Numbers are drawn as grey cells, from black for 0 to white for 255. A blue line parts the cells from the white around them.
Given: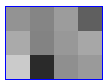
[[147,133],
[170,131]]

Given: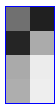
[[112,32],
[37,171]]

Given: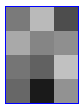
[[122,186],
[169,133]]

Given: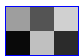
[[158,84],
[9,192]]

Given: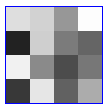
[[222,210],
[34,207]]

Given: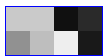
[[201,202],
[145,190]]
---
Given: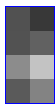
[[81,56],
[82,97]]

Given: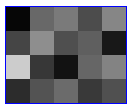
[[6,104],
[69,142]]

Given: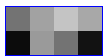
[[115,162],
[12,154]]

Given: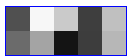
[[80,247],
[107,164]]

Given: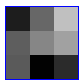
[[29,103],
[94,134]]

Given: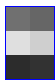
[[112,102],
[223,207]]

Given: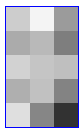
[[205,244],
[171,185]]

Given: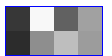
[[55,248],
[44,142]]
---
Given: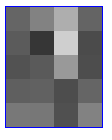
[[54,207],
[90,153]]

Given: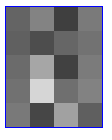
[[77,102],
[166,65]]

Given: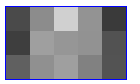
[[159,150],
[144,159]]

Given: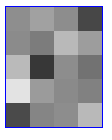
[[124,185],
[55,141]]

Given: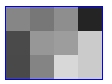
[[151,157],
[132,216]]

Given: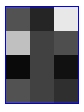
[[65,78],
[65,17]]

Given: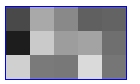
[[202,157],
[122,120]]

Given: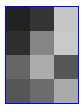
[[133,201],
[172,87]]

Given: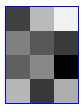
[[88,58],
[136,2]]
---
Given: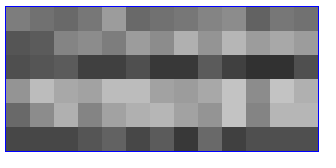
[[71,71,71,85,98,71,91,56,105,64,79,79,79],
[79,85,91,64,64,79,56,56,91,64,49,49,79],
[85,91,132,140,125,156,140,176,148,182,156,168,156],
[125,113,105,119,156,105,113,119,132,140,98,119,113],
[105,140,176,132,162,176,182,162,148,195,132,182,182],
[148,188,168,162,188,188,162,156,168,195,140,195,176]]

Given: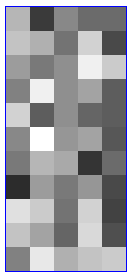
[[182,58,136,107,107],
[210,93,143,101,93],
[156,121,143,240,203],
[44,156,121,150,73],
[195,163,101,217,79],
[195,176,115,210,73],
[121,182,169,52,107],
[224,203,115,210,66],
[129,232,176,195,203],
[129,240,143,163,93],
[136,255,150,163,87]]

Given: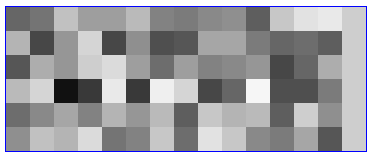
[[180,71,150,213,71,143,79,86,166,166,123,102,109,94,206],
[102,116,193,158,158,186,130,123,137,143,94,199,226,233,206],
[109,137,166,130,180,150,186,94,199,180,186,94,206,143,206],
[86,173,150,206,219,158,109,158,130,137,150,71,102,173,206],
[143,193,180,219,116,130,199,109,226,199,137,123,166,86,206],
[186,213,17,57,233,57,239,213,71,102,246,79,79,123,206]]

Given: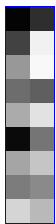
[[4,46],
[109,95],
[10,117],
[124,138],
[213,185],
[165,197],
[171,226],
[66,241],
[152,248]]

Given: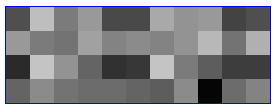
[[153,123,115,161,131,139,131,147,184,115,176],
[100,139,115,108,108,100,93,139,5,108,131],
[79,190,123,153,73,73,169,147,153,67,79],
[42,196,147,100,49,55,196,123,93,61,61]]

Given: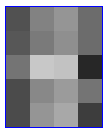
[[87,122,143,108],
[81,130,149,108],
[75,136,155,116],
[75,149,168,61],
[116,200,194,39]]

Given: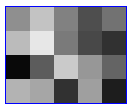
[[9,92,202,151,100],
[179,166,49,159,29],
[143,195,129,78,114],
[187,231,122,72,49]]

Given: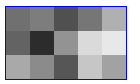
[[99,44,147,218,232],
[112,125,80,118,176],
[169,139,86,198,162]]

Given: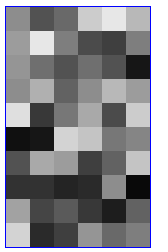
[[16,22,211,196,119,133],
[211,42,63,149,105,126],
[50,50,36,42,141,9],
[223,56,119,169,75,204],
[162,69,90,56,29,98],
[141,82,105,204,231,184],
[149,111,82,111,82,22],
[82,169,156,63,98,196],
[141,176,98,141,184,156],
[156,231,126,75,63,126]]
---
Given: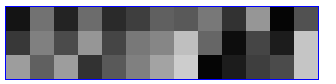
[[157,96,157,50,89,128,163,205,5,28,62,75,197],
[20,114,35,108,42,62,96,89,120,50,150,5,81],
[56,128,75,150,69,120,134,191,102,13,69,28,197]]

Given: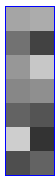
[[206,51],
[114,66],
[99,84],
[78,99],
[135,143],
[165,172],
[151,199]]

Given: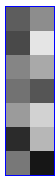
[[120,22],
[114,85],
[93,141],
[133,169],
[43,183],
[155,210],
[73,229]]

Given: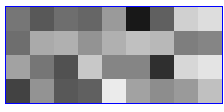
[[118,88,110,102,154,24,96,208,221],
[162,118,81,200,133,133,47,215,228],
[66,147,88,96,235,162,141,154,192],
[110,170,176,147,176,192,184,126,133]]

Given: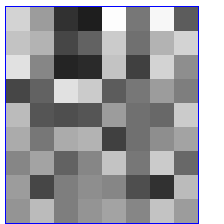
[[156,70,126,142,134,78,49,187],
[187,85,78,85,156,112,104,203],
[70,98,225,203,92,119,156,126],
[171,119,171,179,64,112,142,163],
[225,134,36,42,195,64,211,142],
[211,156,49,30,253,119,247,92],
[134,163,98,134,195,119,203,104],
[195,179,70,98,203,112,179,211],
[148,187,126,148,163,134,195,156]]

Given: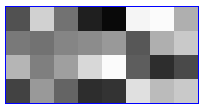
[[121,114,133,140,153,87,175,201],
[181,127,159,216,251,93,45,73],
[66,153,100,45,51,224,187,201],
[81,209,114,31,9,245,251,175]]
